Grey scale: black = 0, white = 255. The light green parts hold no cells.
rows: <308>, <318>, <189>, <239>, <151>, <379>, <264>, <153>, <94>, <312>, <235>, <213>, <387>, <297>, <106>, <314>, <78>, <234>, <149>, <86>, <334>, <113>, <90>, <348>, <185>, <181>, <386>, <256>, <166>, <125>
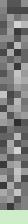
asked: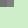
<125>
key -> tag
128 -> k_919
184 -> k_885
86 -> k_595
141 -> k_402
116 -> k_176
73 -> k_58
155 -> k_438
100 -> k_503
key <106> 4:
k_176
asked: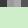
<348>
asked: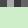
<153>
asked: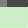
<318>
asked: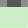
<308>

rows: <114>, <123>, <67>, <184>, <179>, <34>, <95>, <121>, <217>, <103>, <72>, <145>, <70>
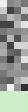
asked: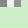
<70>
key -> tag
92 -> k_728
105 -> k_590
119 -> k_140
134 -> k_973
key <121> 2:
k_590

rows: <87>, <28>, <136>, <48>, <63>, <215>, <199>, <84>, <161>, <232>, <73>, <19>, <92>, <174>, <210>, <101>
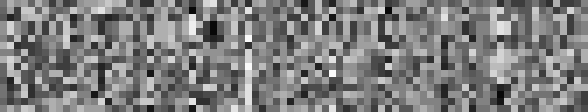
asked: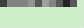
<92>
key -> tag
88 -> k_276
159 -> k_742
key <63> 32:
k_276
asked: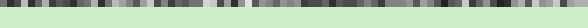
<92>
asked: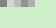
<84>
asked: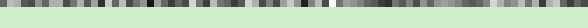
<73>

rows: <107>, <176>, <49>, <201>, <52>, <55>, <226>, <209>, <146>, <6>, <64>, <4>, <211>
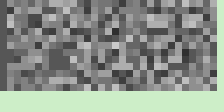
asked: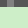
<6>
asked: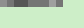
<209>
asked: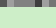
<226>
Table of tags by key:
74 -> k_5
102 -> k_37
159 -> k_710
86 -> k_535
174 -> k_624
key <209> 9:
k_535
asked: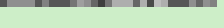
<6>
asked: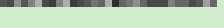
<52>
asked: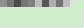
<211>

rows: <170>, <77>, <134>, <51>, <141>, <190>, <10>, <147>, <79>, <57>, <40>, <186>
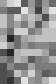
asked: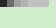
<190>
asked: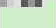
<170>

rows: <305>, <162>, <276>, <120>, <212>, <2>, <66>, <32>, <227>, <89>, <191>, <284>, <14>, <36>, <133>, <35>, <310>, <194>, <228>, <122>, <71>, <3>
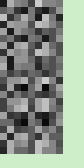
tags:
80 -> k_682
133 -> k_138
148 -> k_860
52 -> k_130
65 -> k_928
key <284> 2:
k_860
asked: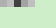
<35>
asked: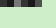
<162>
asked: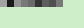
<212>
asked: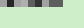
<122>

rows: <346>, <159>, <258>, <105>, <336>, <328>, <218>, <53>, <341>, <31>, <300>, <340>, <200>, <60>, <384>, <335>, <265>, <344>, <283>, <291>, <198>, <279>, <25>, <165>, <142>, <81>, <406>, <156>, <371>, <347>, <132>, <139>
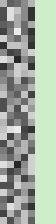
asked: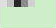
<165>
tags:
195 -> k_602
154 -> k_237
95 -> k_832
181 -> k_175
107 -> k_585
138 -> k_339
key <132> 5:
k_339
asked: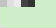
<283>
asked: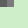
<200>
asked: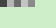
<132>
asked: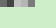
<371>
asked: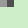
<291>

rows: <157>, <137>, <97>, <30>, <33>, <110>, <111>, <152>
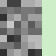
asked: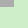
<157>
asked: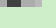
<157>

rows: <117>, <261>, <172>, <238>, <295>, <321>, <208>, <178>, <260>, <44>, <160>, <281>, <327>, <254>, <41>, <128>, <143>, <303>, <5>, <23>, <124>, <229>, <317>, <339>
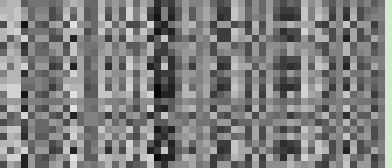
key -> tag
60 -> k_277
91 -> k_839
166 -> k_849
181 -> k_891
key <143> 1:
k_849
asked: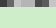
<327>

